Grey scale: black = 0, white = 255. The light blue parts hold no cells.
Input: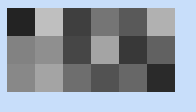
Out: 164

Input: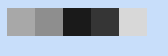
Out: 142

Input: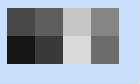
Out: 57

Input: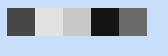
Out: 226

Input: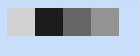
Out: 28

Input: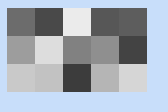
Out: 194

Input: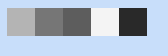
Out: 118

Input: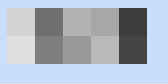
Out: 126
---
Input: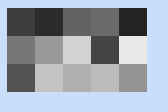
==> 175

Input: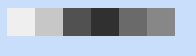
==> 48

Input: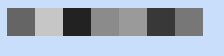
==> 154

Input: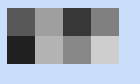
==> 179

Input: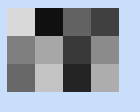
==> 195

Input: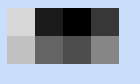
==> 100

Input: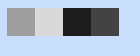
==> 217

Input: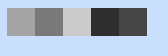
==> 203
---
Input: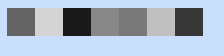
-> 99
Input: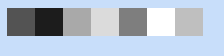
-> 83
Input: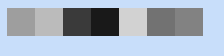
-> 158
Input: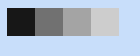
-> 23
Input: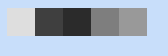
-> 222
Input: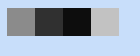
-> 139
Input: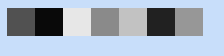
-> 81
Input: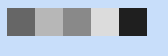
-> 102
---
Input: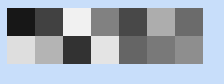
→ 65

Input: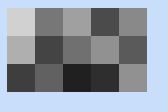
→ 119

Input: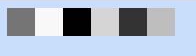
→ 248

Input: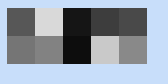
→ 217

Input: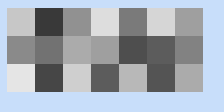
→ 57

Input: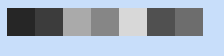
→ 60

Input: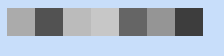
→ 82

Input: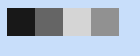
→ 101

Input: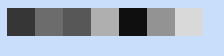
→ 108
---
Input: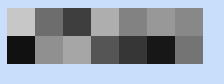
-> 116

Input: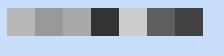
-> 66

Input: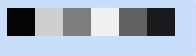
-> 27

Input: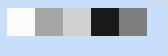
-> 125

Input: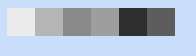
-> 93

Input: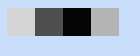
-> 180

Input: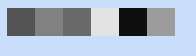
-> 156

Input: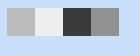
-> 146

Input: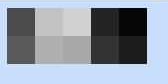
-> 28
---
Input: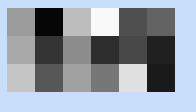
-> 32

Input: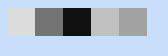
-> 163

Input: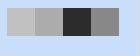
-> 172

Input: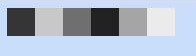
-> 111

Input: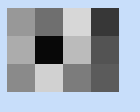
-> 83

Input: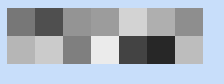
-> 79

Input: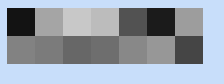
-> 69
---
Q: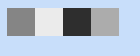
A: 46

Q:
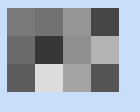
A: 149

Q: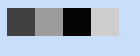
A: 5

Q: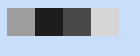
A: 73

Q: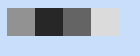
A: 100

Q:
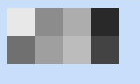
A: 173

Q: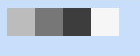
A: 61
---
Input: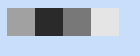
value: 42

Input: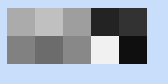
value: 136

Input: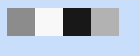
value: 248

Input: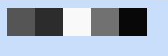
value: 249

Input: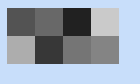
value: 55

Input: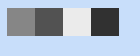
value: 82

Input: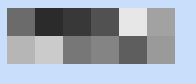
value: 132

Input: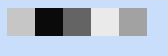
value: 100

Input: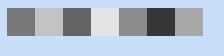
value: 139
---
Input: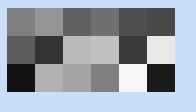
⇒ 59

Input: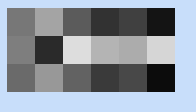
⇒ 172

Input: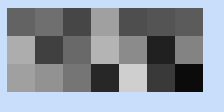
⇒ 32

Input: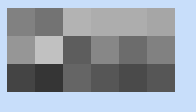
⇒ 108

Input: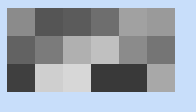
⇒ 139

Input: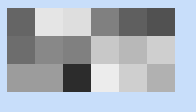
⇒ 184
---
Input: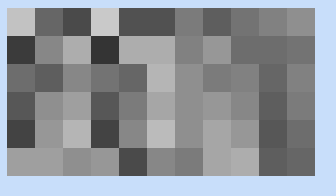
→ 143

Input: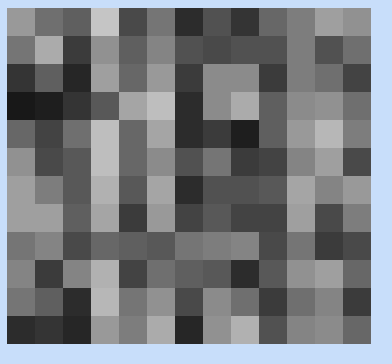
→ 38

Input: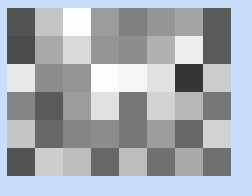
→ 189

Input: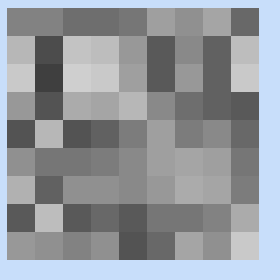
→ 130

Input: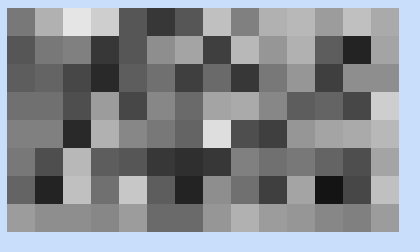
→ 142
